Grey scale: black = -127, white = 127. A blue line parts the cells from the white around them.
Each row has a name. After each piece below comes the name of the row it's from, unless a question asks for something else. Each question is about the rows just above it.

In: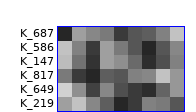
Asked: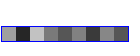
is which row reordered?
K_586
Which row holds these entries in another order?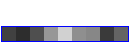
K_649
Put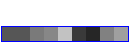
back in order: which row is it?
K_586
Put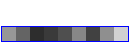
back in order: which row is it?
K_649
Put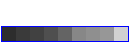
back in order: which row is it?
K_649

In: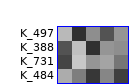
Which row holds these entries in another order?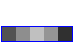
K_388
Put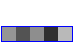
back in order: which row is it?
K_497

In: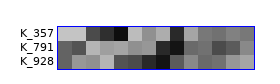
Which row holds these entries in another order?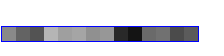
K_791
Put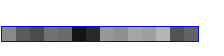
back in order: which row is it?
K_791
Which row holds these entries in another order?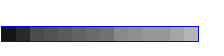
K_928

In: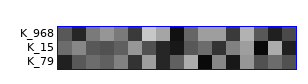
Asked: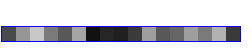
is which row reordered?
K_968
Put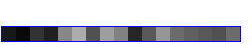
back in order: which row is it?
K_15

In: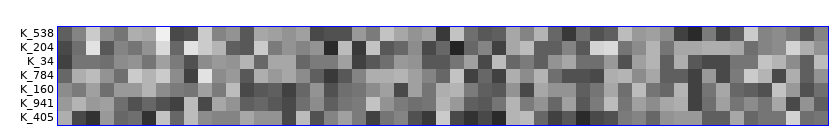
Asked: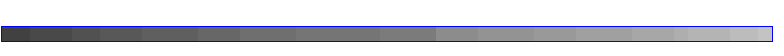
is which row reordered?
K_941
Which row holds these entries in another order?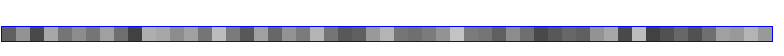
K_941
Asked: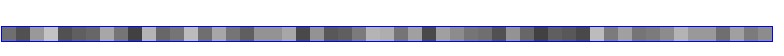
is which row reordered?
K_160
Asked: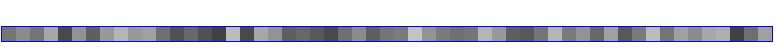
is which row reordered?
K_941

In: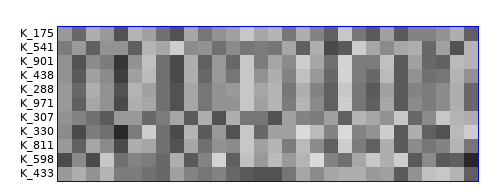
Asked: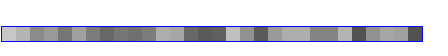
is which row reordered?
K_433
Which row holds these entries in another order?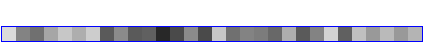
K_598
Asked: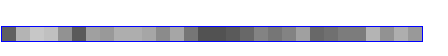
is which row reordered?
K_433
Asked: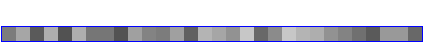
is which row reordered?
K_307
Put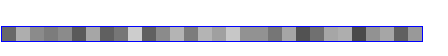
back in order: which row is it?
K_971
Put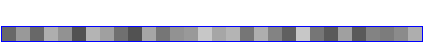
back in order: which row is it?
K_288
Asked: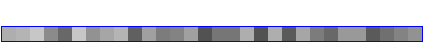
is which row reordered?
K_307

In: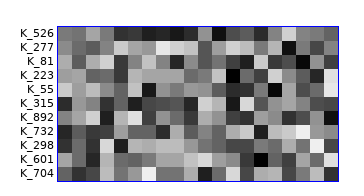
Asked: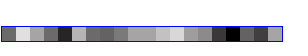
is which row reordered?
K_601
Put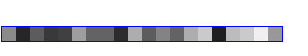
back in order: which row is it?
K_732
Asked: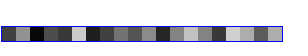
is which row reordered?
K_81
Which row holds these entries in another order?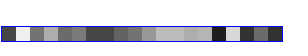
K_298
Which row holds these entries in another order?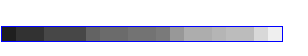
K_298
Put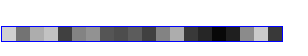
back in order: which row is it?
K_81
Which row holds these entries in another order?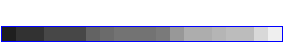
K_704

